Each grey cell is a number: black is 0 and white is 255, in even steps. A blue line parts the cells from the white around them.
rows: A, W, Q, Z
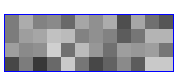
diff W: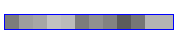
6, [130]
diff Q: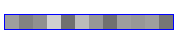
2, [138]
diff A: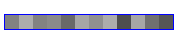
1, [124]

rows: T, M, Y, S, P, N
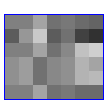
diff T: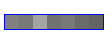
2, [128]
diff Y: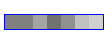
5, [136]
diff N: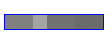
5, [120]
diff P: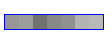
1, [144]
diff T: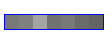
1, [128]
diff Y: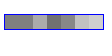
3, [164]
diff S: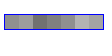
4, [136]

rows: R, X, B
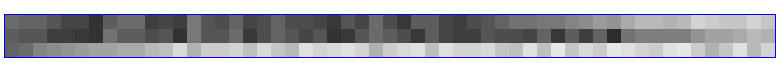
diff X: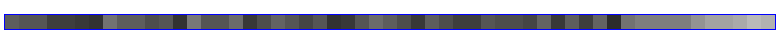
32, [69]
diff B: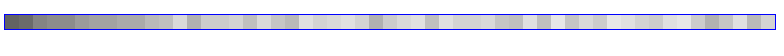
5, [147]
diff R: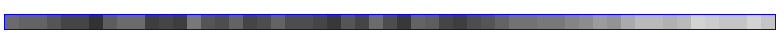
30, [93]

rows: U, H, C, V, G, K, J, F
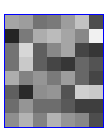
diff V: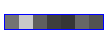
4, [69]
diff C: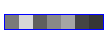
1, [115]
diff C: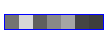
7, [54]
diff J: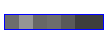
3, [109]
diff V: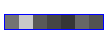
3, [95]
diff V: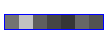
2, [201]
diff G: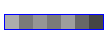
2, [130]

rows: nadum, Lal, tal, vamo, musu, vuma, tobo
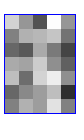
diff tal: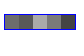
1, [103]
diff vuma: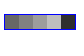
2, [137]
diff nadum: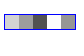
2, [150]
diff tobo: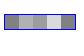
4, [226]
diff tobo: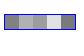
5, [129]

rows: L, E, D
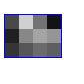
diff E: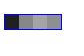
4, [149]
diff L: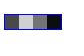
4, [19]

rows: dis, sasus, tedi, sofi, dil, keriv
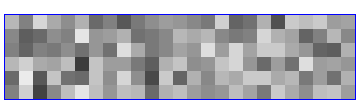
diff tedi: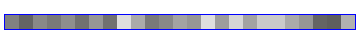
3, [129]
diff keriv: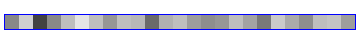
1, [129]
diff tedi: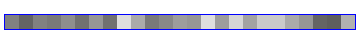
13, [163]
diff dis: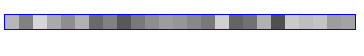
23, [202]
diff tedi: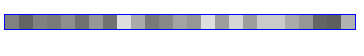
18, [163]
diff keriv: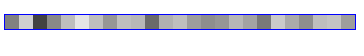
17, [190]

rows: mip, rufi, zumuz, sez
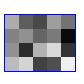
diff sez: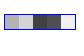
1, [187]
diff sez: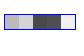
3, [65]

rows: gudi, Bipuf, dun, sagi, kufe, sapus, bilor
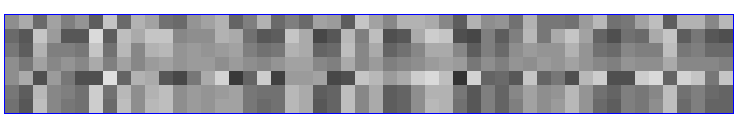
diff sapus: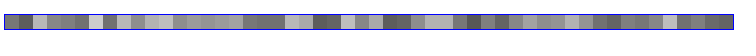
41, [184]
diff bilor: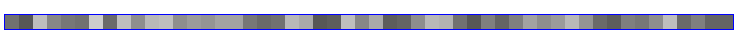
24, [100]

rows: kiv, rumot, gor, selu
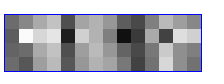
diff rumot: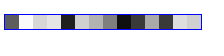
12, [66]
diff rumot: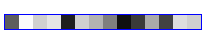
3, [215]

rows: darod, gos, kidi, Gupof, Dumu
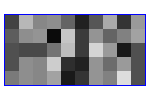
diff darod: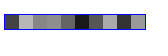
6, [33]
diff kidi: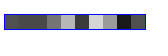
5, [189]
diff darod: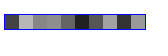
8, [170]
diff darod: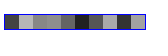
10, [154]
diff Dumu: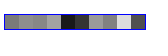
7, [148]
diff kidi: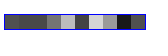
6, [59]

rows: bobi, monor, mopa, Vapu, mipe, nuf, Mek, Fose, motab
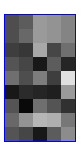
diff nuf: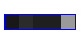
3, [37]
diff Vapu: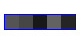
4, [92]
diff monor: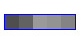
2, [104]

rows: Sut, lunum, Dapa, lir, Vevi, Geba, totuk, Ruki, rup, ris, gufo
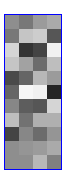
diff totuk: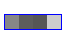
4, [213]
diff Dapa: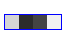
2, [52]
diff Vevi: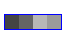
1, [74]
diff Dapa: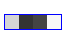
4, [241]
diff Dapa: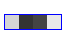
4, [241]
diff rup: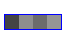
2, [135]
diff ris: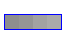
3, [155]

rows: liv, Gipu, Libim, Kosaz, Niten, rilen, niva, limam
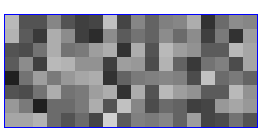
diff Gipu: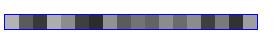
8, [140]
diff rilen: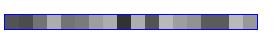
18, [146]
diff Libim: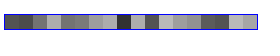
16, [91]

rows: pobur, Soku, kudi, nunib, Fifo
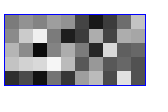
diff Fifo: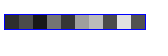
3, [18]
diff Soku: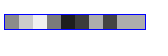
10, [166]
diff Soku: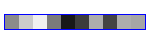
5, [30]
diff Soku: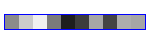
7, [173]
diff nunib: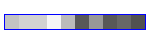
3, [217]
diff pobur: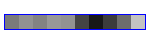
4, [158]

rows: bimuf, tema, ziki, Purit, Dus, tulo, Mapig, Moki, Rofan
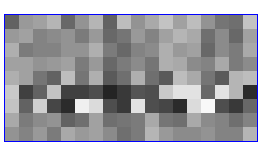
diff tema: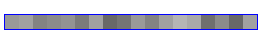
7, [153]
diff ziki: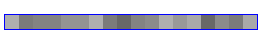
14, [161]
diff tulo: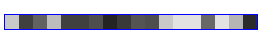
4, [195]
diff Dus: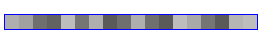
3, [117]
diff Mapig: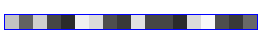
11, [78]
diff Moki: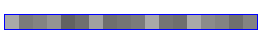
3, [139]

